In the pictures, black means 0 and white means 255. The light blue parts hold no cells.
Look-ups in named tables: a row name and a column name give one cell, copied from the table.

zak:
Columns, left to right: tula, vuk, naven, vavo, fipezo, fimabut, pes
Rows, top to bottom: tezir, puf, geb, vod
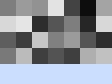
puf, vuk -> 229
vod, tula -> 121
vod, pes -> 192
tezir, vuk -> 155
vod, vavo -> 84
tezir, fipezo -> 68
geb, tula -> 95
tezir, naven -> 145
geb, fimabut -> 85
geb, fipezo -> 156
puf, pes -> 216
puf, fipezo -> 126
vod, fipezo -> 63
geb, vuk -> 61
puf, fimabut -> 38
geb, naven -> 197
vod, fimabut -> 176
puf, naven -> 45
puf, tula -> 215
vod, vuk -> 186

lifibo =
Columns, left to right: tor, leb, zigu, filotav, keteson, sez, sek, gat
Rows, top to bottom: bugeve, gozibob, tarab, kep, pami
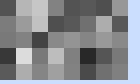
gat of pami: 128
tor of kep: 57
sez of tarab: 132
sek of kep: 85
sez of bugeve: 87
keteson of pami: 131
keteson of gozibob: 88
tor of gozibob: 124
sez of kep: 41
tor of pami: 89
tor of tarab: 121
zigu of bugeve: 198
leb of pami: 173
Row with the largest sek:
gozibob

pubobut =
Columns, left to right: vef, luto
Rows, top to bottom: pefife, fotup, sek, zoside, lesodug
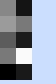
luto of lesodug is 24
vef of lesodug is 1
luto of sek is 27
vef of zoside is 121
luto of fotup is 121
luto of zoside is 249
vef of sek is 93
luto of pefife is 21
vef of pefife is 134
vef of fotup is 156

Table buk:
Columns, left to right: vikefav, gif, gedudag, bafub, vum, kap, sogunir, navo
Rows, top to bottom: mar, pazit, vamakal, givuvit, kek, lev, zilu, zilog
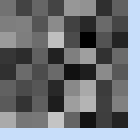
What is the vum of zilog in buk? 100
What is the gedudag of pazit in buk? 85
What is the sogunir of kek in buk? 139
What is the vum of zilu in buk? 158
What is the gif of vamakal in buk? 126
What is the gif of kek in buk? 107
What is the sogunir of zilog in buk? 62
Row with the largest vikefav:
zilog

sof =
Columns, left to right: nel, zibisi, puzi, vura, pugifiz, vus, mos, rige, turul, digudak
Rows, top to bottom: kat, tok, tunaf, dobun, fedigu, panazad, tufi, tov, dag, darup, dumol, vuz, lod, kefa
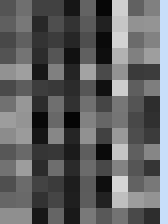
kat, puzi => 65
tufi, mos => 69
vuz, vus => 91
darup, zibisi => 105
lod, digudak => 147
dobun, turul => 128
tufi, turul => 84
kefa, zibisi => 143
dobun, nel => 83
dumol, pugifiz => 42
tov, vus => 130
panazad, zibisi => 93
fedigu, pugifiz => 36
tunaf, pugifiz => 38
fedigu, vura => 128
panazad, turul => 94
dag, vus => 145
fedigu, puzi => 23
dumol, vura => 110
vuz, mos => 14

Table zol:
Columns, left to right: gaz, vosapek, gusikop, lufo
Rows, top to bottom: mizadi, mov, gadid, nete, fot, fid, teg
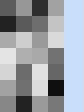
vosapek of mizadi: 151
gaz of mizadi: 92
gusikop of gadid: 154
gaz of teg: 135
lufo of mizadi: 162
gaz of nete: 228
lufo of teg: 120
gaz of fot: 213
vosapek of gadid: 206
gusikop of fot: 225
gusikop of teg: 154
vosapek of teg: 34
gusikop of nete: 169
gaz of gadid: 170
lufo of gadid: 218
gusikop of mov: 110
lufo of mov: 196

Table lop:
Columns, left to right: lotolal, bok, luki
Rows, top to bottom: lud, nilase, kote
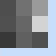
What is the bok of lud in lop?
113
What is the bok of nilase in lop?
102
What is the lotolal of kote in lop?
56
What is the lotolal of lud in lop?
78
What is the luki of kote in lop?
80
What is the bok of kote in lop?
96
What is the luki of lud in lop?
154
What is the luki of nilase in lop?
211
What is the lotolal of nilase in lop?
80

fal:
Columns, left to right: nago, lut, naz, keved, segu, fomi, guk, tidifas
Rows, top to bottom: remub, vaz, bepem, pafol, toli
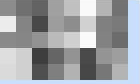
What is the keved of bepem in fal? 186
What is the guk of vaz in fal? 128
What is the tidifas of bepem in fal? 108
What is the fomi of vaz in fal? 209
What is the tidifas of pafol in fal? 158
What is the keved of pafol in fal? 101
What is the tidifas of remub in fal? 114
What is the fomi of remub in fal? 249
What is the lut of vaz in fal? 132
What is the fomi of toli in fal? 71
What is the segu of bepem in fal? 208
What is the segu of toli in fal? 178
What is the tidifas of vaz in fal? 122
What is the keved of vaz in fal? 157
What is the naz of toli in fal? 79
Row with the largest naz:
bepem

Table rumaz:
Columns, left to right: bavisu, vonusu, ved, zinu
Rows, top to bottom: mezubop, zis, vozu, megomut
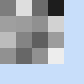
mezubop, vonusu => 222
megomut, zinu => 237
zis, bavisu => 159
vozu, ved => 95
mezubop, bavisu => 125
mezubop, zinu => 29
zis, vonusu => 156
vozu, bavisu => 188
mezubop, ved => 107
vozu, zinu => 156
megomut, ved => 145
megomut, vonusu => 103
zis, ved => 144

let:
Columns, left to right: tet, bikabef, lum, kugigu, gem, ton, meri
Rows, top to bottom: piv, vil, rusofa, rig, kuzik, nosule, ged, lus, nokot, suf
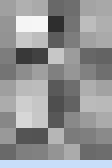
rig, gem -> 156
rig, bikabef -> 56
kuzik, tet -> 116
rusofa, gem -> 125
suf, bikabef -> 127
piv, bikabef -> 176
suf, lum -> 129
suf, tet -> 105
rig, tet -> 125
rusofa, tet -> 147
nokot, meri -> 138
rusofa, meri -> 170
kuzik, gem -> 150
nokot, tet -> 153
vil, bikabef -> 245
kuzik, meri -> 111
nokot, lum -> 83
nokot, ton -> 127
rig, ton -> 103
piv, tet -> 160

